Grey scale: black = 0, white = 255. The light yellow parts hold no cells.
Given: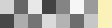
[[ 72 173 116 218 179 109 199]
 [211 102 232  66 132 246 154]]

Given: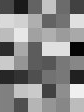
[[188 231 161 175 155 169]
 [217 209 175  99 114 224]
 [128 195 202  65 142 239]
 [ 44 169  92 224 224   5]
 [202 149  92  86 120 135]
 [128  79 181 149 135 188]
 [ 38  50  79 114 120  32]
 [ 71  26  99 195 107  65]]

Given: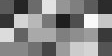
[[ 51 212 184 119  30  78 249 198]
 [135 135 113  70 156 204 212  84]
 [220  99 169 169 127 142 156  57]
 [ 91  37 107 226 149 127  91  43]]

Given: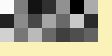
[[ 34 139  71 165 105 201  42]
 [251 125  19  48 145   0 171]
 [209 119 186 105  63  78  98]]

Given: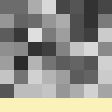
[[ 85 188 188 196 150 172 209 164]
 [143 137  50  63 131 196 216 137]
 [196 116 209 180 158  92 100 203]
 [108 108 172 216  70  85  50  70]
 [150 100 108 150 172  78  50 123]
 [ 92  56 223 123 158  78  63 203]
 [158  42 180 116  92 100  85 209]]

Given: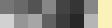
[[209 150 166  97  59  39 181]
 [118 105  83 134  67  53 134]]

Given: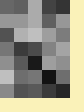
[[ 82 177 191 158 124]
 [151 151 171  96 151]
 [191 110 118  19 110]
 [103  96 171  67  52]
 [143  89  25 158 143]
 [137  82  89  59  38]
 [118  59  75 131 164]]
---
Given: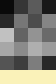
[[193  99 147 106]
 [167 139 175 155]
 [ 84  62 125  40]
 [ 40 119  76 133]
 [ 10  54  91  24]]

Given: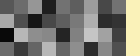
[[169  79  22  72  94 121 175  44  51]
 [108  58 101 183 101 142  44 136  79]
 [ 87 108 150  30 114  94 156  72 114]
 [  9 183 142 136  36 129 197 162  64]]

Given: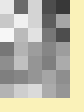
[[247 186 226 119  77]
 [232 106 212  77  56]
 [200 240 212  93 165]
 [179 206 218 171 149]
 [142 192 149 127 171]
 [127 134 149 165 142]
 [119 179 157 134 157]]

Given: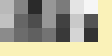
[[193 102  77 151  65 201  83]
 [185 131  42 151 123 228 246]
 [139 108  96 115  57 213  50]]

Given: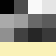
[[170 158 105  91]
 [144  65  38  57]
 [  2  77 249 229]]

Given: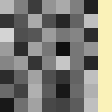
[[212  79  86 156 119 133  44]
 [184 127  60 148 170 127  32]
 [156  44 162 119  16 119 148]
 [133 156  52 133 198 119  38]
 [106  66 176  92  24 106 176]
 [ 52  86 170  79  38  99 191]
 [ 44  99 162  79  52  99 191]
 [ 24 112 162  72  66  92 191]]

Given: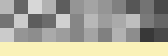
[[203 149 141 170 157 134 164 128 178 141  56  72]
 [184 101 215 178  93 149 164 149 128  86 115  72]
 [115 203  93 108 209 134 184 157 170 190 122 101]]

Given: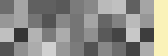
[[192  53 179 123 172 117 144  89  68 200  61]
 [151 165 117  83 136 117 165 102 130 186 151]
 [109 165  96  96  89 123 136 186 192  96 165]
 [ 83 144 172 208 151 123  83 136 109  68 172]]
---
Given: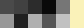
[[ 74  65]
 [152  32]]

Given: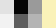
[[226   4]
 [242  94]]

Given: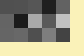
[[ 80  81]
 [100  27]]

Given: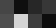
[[ 70  15]
 [ 78 212]]

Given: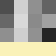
[[ 78 208]
 [103 217]]

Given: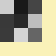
[[206  25]
 [ 57  40]]
